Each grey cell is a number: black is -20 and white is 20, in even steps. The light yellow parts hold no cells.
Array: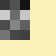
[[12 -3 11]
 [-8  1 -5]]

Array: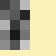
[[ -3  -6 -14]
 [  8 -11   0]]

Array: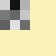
[[-1 -4 11]
 [-5 15 -3]]

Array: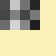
[[-9  0 -9]
 [-3 13  1]]

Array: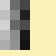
[[ 10   1 -15]
 [ 13  -4  -8]]

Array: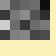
[[-11  -1   2]
 [ 12  -3 -11]]
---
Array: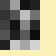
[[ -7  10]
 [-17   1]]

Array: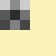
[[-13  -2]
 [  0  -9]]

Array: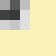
[[-11  15]
 [ 11  15]]

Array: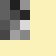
[[ -9 -14]
 [ -1  14]]

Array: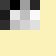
[[16 10]
 [10 13]]

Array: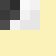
[[-9 18]
 [18 16]]

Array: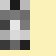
[[-1 -3]
 [16 -1]]

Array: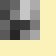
[[  0  11]
 [-12 -11]]
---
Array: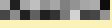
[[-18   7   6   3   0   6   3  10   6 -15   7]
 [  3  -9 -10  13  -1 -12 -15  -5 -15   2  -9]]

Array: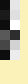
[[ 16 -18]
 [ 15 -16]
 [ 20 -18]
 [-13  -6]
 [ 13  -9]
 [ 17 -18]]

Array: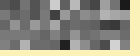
[[-16  -2   5  -9  -6   9  -5  12  -2  -7  -2  -8  -6]
 [  5   6   8   0   2  -3   4 -10  -1  -7  -3  -5  -1]
 [ -4 -11 -10  -5  -4  -3  -5   6  -1   4  -3   3  -4]
 [ -3   0   0  -2  -3   3  -4   0  -4  -2  -1  -1  -1]
 [  0  13  -8  -4   2   8 -15  -4  -3  -3   8  -3   0]]

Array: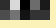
[[-16  -3 -20  14 -13]
 [-12 -12 -17  -2  -8]]

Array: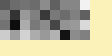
[[ 18   1   1  -5   2  -3  -2  -3  -6]
 [ -5   0  -3  -1 -11   0   4 -12   0]
 [ 14   4   3  -9   2  -1   7 -18  -2]
 [  0   2 -17   8   4   7  13   5  12]]

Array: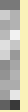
[[ -1  -1]
 [  8  12]
 [  8   6]
 [ 18   9]
 [ 11  15]
 [  4  13]
 [  6   2]
 [  8   3]
 [  7   7]
 [ 16   5]
 [-11  -5]]

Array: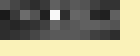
[[-12 -12 -10  -7  -6  -8  -5 -11 -13 -11  -9  -6]
 [ -5 -15 -14  -5  -4 -13  19 -15  -7  -3 -11 -16]
 [ -7  -6  -5  -5  -6  -7  -4 -10 -12 -13 -14 -13]
 [-13 -11 -10  -7  -6  -6  -6  -7  -9 -11 -12 -13]]

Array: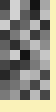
[[  6 -17   1  13 -12]
 [ 10 -13  -6  13  -4]
 [-13  10  -4  -9  12]
 [ -1 -11   9  -1 -12]
 [  2  10  -1 -13  -5]
 [ 11   1 -17  12   0]
 [  7  -1 -10 -13  -9]
 [ -9   8  10  -6 -14]
 [  9  -9   3  -2  -5]
 [ -9   9 -11   4  -1]]

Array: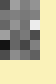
[[  3   0   5  -8]
 [  0  -1   0  -1]
 [ 17  -2   3  -4]
 [ -8  -1  -4   5]
 [  0  -9  -4 -17]
 [ -5  -2   2  -8]]
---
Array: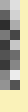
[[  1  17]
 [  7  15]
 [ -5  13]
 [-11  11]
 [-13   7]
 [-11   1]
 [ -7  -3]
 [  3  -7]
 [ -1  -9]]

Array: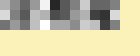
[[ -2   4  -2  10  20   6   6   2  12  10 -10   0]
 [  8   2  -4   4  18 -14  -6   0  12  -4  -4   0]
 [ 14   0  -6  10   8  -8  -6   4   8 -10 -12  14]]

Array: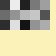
[[-11  17 -15  -1   5]
 [-13  15 -17   3   7]
 [ -3   3   9  11  -7]]

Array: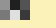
[[ -1  15 -11]
 [  3 -15  -7]]

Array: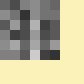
[[  2   6  -4   6  -4   4]
 [ -6   4  -8   8 -10  -6]
 [  0   0  -6  12 -10 -12]
 [  2  -2 -12   2  -2  -2]
 [ -4  -8   0   2  -2  -4]
 [  0 -10  -8   4  -8  -6]]

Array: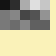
[[ -1   1  -9  -7   3]
 [ -1  -3   1  -5  -5]
 [-17 -13   7  15  11]]
